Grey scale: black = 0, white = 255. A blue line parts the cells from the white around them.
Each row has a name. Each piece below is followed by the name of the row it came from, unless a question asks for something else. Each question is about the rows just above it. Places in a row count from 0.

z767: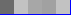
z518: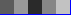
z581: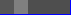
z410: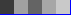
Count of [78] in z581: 3
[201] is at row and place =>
z410, 4
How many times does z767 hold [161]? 1

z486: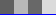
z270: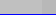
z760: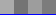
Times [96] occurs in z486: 1
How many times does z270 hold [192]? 3
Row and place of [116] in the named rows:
z760, 1

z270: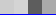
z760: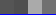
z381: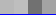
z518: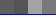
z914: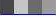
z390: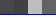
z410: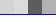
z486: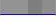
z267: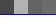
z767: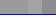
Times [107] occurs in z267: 1
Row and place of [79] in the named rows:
z760, 1
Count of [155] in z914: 1

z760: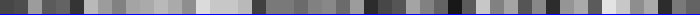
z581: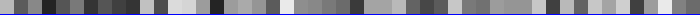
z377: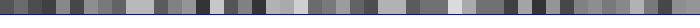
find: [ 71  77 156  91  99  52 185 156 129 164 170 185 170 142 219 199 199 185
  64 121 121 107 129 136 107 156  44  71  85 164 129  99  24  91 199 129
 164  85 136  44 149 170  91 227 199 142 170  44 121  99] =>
z760
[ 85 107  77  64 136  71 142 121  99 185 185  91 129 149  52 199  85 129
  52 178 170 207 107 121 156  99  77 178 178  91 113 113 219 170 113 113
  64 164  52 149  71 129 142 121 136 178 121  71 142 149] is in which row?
z377
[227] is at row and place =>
z760, 43
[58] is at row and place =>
z581, 25
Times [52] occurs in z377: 3
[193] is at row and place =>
z581, 10

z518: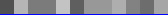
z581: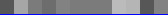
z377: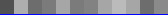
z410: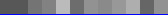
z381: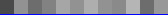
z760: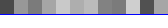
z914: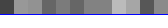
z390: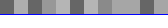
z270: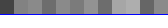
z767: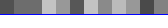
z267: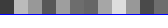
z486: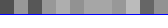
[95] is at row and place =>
z518, 5
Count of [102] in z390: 4
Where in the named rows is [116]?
z410, 2
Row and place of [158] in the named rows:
z267, 4

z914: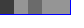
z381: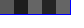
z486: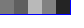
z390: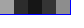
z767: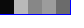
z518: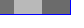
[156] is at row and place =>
z767, 3
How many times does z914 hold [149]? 3
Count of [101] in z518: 0
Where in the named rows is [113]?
z518, 0
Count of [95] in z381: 0

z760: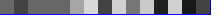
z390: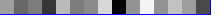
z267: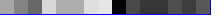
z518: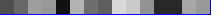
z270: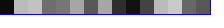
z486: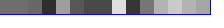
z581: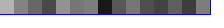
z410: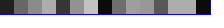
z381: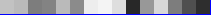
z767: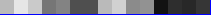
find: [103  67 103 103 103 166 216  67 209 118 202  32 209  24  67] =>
z760
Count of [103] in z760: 4

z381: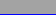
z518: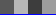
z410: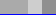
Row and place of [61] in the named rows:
z518, 2
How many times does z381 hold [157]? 0
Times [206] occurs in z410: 1

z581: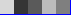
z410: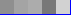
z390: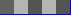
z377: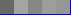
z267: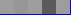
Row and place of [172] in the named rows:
z410, 2
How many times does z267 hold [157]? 3
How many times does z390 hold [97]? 1

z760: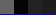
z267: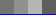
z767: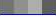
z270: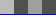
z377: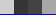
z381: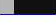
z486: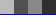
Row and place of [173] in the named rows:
z767, 2
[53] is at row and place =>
z377, 1
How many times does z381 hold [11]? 0

